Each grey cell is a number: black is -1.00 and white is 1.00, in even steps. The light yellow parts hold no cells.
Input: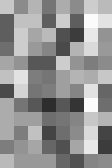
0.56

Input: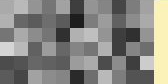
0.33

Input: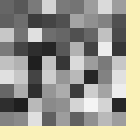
-0.20

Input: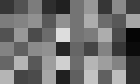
-0.58

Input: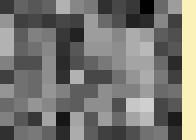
-0.56

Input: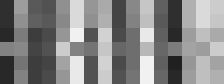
-0.63
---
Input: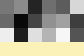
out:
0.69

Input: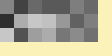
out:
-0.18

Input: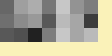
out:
-0.02

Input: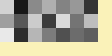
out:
-0.59

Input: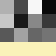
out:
-0.92

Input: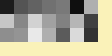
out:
0.37
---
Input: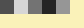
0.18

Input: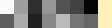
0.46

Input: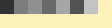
0.30

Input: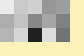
0.73

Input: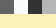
0.41

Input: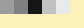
0.51

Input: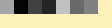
0.29

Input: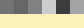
0.29

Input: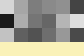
0.68
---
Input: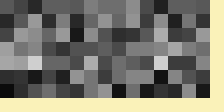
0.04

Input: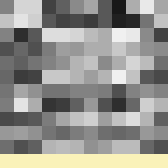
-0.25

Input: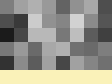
-0.50

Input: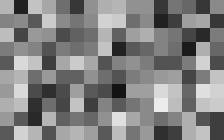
0.59

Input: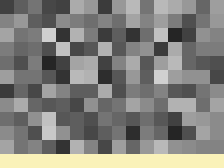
0.09

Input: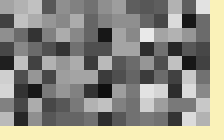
0.07

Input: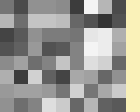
0.14

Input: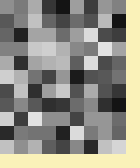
-0.15
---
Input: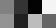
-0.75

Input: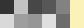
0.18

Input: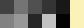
-0.70

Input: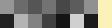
-0.84

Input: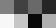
0.55

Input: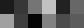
0.02

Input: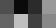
0.50

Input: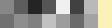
0.22

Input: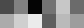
-0.26
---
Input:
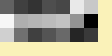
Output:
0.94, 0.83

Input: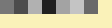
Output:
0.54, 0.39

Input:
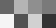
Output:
0.92, 0.64

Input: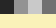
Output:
0.58, 0.15

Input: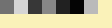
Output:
0.67, 0.46

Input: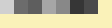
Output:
0.63, 0.30

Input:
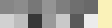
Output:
0.85, 0.64

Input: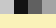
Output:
0.57, 0.29

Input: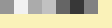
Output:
0.89, 0.51

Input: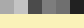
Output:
0.53, 0.33
